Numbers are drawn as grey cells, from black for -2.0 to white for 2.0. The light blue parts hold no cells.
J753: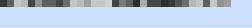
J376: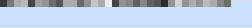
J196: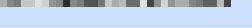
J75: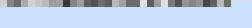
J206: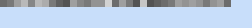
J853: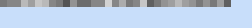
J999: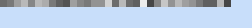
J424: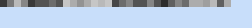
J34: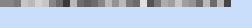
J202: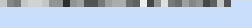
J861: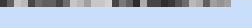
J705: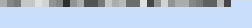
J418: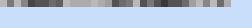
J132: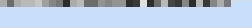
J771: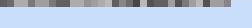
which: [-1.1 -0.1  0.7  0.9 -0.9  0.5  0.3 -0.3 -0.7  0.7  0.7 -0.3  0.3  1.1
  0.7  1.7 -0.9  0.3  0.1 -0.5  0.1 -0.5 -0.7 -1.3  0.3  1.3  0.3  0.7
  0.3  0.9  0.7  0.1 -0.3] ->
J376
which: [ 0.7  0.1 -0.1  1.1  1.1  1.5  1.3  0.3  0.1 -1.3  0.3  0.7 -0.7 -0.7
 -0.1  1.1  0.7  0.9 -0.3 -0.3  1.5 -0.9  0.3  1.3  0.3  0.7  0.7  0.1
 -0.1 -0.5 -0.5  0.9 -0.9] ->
J705
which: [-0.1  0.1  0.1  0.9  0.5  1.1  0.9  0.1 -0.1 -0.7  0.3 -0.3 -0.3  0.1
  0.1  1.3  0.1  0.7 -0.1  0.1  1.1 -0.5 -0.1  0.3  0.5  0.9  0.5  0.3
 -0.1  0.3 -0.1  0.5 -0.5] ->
J853
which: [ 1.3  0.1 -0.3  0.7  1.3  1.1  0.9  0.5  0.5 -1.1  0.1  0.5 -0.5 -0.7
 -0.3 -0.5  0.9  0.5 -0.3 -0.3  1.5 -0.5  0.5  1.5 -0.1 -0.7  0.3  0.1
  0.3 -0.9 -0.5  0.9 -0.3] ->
J75

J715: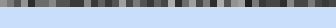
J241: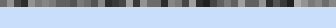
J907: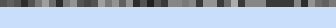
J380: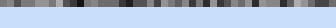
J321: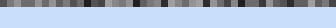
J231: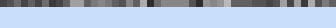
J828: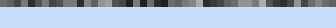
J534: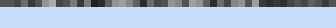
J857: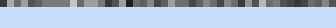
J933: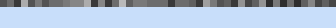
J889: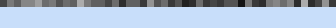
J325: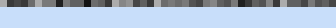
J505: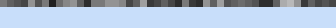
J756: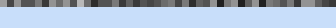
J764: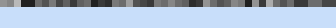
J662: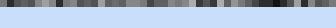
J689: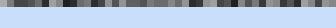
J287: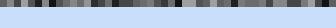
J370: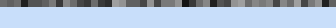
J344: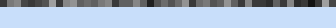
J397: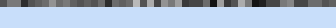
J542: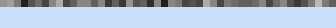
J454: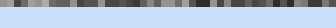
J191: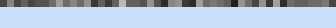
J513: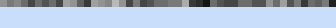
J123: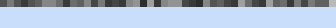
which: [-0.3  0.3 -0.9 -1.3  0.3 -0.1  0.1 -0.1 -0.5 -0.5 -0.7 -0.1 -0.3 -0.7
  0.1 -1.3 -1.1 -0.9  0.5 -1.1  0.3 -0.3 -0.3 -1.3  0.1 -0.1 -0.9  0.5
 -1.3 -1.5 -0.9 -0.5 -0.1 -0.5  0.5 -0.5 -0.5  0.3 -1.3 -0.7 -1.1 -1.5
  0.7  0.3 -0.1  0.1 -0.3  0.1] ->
J241
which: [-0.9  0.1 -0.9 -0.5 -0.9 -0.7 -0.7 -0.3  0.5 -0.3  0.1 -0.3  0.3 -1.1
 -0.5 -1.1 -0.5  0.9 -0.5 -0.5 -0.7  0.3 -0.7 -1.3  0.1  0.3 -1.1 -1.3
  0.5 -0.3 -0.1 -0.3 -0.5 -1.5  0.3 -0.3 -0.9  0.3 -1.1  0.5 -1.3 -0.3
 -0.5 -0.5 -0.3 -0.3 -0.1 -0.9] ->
J191
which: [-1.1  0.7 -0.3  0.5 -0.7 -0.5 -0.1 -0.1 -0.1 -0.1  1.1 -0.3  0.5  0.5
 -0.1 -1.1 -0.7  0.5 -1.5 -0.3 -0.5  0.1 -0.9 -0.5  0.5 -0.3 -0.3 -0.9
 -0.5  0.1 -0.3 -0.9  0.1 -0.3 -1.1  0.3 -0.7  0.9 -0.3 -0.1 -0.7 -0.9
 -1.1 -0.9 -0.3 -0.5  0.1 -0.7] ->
J857
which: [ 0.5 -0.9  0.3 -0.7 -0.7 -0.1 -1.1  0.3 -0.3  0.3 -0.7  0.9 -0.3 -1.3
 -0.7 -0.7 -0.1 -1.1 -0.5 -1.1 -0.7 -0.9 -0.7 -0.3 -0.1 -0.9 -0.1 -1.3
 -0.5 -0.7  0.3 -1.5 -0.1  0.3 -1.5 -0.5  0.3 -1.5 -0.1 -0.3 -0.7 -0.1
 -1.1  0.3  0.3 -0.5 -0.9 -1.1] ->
J756
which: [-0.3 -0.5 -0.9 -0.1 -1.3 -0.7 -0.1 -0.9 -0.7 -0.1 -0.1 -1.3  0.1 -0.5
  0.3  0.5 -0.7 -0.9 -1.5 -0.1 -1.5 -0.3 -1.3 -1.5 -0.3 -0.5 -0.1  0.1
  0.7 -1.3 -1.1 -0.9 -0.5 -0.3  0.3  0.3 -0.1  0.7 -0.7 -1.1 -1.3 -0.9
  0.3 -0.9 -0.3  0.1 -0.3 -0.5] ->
J828
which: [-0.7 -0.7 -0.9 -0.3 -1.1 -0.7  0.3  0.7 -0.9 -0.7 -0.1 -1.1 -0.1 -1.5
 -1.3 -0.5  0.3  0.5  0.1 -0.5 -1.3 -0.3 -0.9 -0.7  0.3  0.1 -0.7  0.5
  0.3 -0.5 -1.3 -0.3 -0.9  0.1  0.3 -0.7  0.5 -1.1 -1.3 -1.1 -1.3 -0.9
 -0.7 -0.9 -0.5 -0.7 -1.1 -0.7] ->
J534

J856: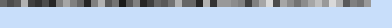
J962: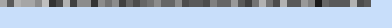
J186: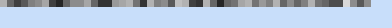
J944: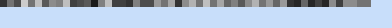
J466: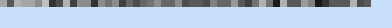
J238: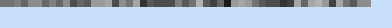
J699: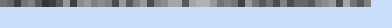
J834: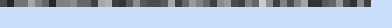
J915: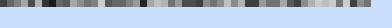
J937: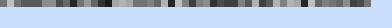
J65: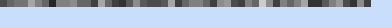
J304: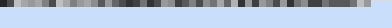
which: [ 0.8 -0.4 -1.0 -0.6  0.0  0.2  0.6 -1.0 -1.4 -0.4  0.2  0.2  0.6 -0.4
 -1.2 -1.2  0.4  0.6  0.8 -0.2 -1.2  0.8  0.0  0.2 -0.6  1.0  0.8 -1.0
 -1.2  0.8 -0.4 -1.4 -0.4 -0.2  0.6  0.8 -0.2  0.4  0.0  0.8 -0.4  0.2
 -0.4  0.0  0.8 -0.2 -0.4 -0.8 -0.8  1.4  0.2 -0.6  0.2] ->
J186
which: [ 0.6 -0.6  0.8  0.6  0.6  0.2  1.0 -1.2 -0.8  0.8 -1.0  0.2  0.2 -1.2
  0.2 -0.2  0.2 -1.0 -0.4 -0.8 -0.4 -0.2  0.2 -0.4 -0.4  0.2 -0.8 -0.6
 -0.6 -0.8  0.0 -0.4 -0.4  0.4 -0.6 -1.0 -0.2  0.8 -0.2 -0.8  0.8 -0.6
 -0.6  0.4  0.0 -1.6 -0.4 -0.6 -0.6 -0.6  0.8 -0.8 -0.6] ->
J962
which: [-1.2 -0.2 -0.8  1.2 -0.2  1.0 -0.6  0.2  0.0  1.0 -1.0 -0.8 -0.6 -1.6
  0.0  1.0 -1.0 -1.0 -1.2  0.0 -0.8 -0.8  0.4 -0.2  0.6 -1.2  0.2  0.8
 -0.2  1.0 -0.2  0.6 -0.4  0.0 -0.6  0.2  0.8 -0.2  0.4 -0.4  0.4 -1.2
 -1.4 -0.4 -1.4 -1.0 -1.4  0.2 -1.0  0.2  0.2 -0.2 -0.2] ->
J944

